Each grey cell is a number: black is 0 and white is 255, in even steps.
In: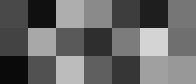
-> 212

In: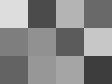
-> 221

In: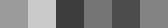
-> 202

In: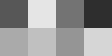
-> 229

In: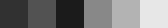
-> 231

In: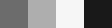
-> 246

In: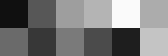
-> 250

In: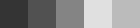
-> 224
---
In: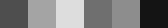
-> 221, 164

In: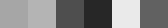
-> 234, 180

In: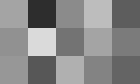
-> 218, 189

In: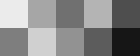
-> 235, 208

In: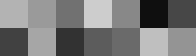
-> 205, 191

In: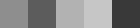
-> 198, 178
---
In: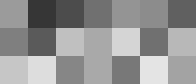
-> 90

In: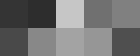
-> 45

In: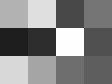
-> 45

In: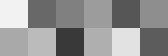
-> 104

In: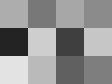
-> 206

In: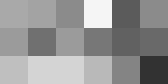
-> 112
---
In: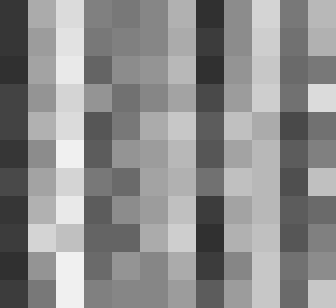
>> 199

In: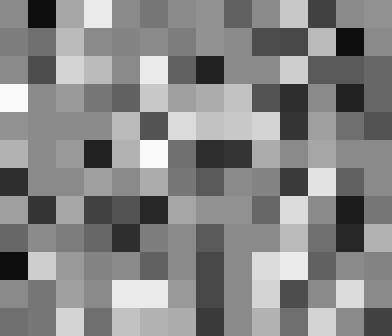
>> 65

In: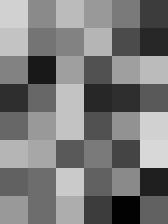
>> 97

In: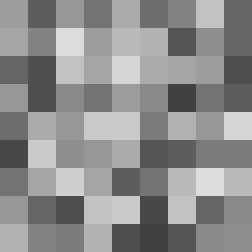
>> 143

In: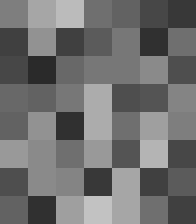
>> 64

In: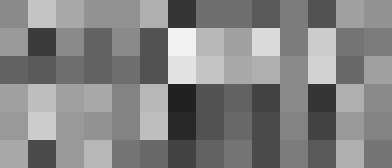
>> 117

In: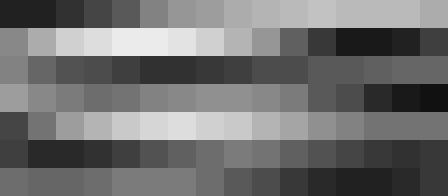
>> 56

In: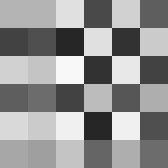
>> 108
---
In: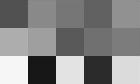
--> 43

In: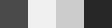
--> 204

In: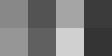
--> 208

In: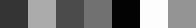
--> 253

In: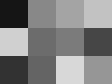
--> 216

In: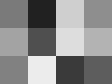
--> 58

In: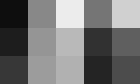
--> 36

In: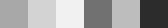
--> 189
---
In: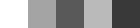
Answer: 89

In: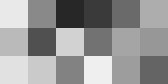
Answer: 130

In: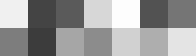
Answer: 166

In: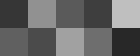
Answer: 161

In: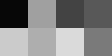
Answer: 218

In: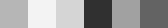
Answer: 213

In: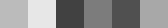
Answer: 65

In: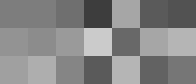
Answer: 133

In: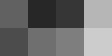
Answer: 126

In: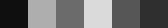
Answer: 107
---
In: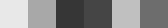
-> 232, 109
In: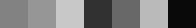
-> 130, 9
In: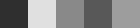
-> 47, 157
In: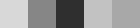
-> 216, 168
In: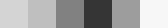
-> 212, 247
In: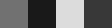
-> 113, 56
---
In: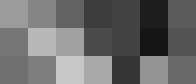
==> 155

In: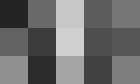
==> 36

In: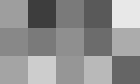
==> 158

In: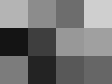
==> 180

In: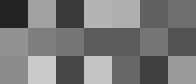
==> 35

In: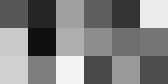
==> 86

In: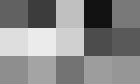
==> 97

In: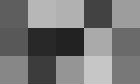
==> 94

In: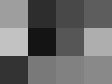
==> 158

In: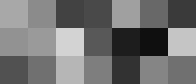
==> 168
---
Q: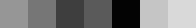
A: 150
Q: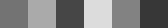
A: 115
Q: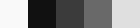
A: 249
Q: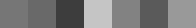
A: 118
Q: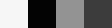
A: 246
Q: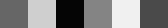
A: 102
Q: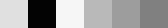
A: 224
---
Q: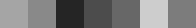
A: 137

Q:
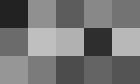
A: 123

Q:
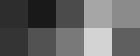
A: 82

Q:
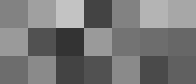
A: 138

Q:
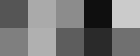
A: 176

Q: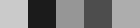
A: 27
